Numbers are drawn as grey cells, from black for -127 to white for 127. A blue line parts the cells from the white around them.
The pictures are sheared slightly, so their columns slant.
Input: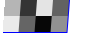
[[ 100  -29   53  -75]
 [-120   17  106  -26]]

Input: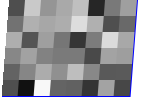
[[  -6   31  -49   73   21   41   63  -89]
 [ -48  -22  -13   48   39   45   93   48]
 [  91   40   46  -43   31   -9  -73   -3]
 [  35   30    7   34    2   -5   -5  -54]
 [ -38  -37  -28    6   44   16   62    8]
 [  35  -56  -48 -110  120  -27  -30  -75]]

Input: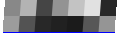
[[  97  -87    8   51  -58   19   67]
 [ -40   21   28  -44  -87  -94 -100]]

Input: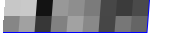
[[ -68  -53   71   73 -108   24   14   -4  -56]
 [  -8  -26    6   33  -72    1   34    9  -57]]

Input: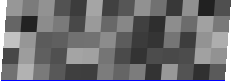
[[-94 -48  23  -4  18 -45 -67  37 -62 -41  17 -14 -71  16]
 [ 33  -6 -26 -93  12  -5 -55  26 -23   7 -63 -81  13 -19]
 [ 19  46  66  22 -36 -32 -14 -13  12 -35 -68 -75 -10 -66]
 [ 33  18 -55  29 -32 -47  36  33 -10 -53 -76 -51 -54 -51]
 [-79 -37 -14  50  -5 -39 -64 -65  -3 -26  -3 -76  24 -44]]

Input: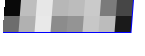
[[  -4  -57 -118   62  103   55   60   74]
 [  60 -101  -18   49  105   12   20   71]]
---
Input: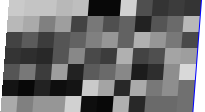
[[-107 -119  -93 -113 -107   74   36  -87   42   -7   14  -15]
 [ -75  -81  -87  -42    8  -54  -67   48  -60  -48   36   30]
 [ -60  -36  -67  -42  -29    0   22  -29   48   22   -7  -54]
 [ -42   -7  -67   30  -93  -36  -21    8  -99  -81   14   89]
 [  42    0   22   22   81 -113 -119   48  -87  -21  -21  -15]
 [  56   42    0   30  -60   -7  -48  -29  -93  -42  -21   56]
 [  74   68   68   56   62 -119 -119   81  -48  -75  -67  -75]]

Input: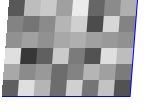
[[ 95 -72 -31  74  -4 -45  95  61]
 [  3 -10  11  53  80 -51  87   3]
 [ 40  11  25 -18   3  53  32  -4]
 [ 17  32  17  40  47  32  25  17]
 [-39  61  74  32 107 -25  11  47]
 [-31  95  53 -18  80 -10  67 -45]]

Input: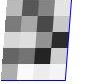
[[ 58 -40   4 100]
 [-26 -11 -91  80]
 [ -4  39 -54  72]
 [ 87  94  18 -84]
 [ 45 122 108 116]]

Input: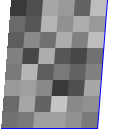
[[  1 -56  45 -41 -56 -14]
 [-70 -48  38  25 -28  61]
 [-21 -41  53  17  45  25]
 [-14  -6  31  31  17  -6]
 [-34   9 -14  45   1  61]
 [ 25  31   9 -70 -48  38]
 [-21  38 -28  69   9  17]
 [ -6  53 -34  -6 -28   1]]

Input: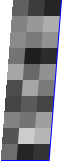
[[-11 -97 -83]
 [-17 -90 -75]
 [-31 -67 -90]
 [-59 -37 -59]
 [ 38 -23  18]
 [  2 -11  30]
 [ 10  -5  18]
 [  2  24  45]
 [-51  38  -5]
 [-43  76  53]]

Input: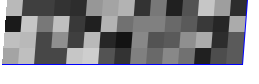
[[  57  -64  -64  -76  -82   23   36   51  -76   -7  -95  -44   70   30
   -82]
 [  63   57  -56   15  -64   57  -89 -108    8  -44  -37   15   43  -82
   -37]
 [  36   63  -56  -56   70   78  -44  -76    0  -22    8  -14  -95  -50
   -37]
 [-101   70   -7   63  -70  -95   51  -14    0    0  -22  -37  -70  -89
    43]]
